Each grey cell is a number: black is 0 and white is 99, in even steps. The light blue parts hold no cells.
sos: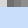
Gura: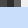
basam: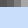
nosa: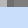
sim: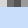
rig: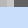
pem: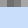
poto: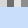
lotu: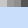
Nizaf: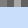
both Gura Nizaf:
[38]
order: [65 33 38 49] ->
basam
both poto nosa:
[43]
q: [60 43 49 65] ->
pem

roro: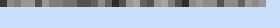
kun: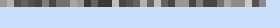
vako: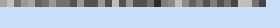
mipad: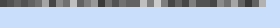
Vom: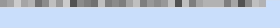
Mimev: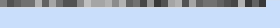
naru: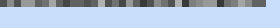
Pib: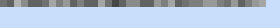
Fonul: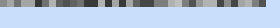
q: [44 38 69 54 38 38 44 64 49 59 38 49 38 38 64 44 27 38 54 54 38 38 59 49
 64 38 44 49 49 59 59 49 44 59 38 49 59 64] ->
Pib
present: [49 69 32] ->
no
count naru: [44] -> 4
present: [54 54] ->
yes
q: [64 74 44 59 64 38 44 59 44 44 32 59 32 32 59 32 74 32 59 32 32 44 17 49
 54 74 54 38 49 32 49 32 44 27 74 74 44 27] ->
vako
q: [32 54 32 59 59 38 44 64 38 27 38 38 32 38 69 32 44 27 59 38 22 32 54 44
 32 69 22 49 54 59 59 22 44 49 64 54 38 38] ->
naru

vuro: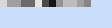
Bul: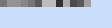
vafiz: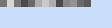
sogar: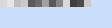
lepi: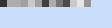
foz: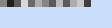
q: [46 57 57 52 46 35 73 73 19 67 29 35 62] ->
Bul
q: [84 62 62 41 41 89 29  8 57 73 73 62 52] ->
vuro

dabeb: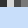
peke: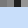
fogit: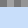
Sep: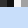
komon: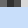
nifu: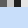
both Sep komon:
[19]
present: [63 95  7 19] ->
no
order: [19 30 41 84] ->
komon

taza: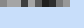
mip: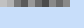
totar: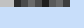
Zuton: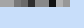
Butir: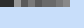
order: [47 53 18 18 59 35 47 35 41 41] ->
Butir
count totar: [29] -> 2
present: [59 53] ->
no

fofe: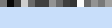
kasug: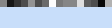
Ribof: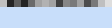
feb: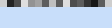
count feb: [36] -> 4
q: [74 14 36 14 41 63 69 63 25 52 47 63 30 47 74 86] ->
Ribof
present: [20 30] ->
yes

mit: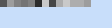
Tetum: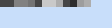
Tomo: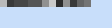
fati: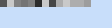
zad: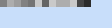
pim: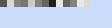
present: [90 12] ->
no
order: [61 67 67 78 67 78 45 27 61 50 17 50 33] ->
mit
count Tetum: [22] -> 0
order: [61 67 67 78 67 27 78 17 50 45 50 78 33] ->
fati
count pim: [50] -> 3

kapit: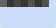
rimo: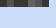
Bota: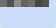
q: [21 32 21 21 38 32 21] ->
rimo
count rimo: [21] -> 4
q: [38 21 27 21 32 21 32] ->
kapit
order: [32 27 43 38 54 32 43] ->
Bota
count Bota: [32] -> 2
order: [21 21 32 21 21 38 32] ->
rimo

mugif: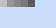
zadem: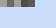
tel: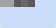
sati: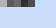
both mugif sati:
[35]
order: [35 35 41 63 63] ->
tel

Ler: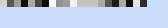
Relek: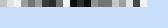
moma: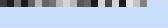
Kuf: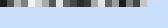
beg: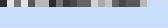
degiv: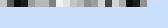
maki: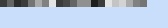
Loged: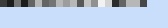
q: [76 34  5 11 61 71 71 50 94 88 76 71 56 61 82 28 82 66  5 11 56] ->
degiv
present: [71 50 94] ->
yes
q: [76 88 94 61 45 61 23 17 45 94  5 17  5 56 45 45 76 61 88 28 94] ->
Relek
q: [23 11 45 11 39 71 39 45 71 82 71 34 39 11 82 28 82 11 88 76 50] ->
moma
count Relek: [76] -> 2

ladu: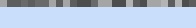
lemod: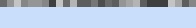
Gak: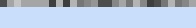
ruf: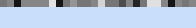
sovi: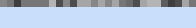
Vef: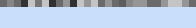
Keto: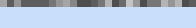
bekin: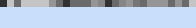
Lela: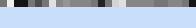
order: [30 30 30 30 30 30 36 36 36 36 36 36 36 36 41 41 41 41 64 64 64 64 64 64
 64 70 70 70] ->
ladu
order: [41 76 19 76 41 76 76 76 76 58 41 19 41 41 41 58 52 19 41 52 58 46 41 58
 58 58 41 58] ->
bekin
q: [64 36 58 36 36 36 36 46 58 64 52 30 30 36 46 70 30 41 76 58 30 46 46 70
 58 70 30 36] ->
Keto
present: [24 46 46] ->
yes
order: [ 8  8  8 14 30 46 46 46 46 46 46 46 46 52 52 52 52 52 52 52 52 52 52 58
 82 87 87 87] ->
ruf
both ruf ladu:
[30]
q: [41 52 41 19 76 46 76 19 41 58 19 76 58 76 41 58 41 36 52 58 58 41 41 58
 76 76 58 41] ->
Vef

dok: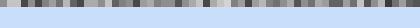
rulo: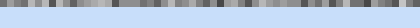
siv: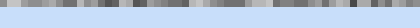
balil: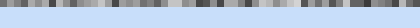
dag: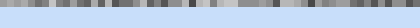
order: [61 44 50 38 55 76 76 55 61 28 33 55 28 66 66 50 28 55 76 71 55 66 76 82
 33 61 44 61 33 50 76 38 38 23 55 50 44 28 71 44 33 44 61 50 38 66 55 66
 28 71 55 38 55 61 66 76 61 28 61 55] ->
balil
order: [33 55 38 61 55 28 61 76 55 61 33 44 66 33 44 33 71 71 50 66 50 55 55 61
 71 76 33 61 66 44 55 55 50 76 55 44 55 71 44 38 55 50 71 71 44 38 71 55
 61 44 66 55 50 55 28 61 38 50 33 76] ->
dag
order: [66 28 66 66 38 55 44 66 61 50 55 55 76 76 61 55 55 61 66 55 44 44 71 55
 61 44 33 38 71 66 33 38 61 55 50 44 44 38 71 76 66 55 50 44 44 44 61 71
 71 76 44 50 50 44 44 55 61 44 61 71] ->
siv
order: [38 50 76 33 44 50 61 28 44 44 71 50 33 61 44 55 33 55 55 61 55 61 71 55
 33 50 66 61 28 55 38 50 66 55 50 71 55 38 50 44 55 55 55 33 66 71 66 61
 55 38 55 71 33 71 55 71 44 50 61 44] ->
rulo
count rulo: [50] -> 8
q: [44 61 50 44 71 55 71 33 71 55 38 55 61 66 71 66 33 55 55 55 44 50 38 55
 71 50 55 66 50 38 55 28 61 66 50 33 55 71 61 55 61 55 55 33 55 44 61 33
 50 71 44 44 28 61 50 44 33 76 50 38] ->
rulo

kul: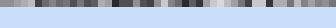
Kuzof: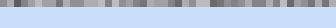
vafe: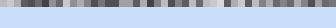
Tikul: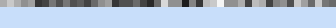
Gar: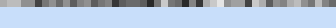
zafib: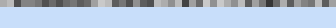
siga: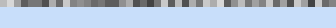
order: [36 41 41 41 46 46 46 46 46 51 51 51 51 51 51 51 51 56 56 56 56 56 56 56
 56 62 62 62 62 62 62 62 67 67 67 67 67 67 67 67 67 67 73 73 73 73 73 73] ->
Kuzof
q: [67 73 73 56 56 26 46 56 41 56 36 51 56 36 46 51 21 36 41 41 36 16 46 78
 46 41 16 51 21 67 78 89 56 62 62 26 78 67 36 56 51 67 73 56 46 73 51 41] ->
Gar
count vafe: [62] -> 3

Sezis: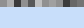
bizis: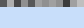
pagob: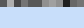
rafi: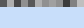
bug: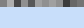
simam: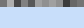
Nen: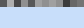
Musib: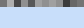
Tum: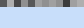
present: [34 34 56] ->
yes
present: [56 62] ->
yes

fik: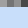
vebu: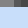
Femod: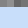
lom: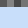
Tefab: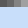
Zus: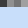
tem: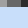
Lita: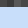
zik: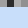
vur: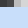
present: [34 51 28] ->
yes
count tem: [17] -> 1
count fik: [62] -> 1
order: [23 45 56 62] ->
Zus
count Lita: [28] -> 2

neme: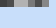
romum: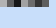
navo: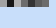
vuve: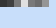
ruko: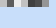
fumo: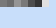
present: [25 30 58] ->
yes
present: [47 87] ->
yes
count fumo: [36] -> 0
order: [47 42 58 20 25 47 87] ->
vuve
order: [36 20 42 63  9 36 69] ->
romum
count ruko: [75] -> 2
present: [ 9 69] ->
yes

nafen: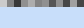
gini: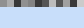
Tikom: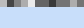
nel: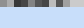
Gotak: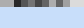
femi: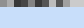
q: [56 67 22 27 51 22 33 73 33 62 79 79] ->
femi
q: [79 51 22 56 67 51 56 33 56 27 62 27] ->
nafen

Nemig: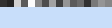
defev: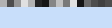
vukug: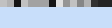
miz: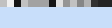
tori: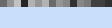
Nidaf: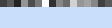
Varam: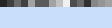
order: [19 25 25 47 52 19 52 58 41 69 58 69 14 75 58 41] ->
tori
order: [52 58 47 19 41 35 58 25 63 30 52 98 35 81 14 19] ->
Nemig
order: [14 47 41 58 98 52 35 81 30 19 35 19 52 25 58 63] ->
Nemig

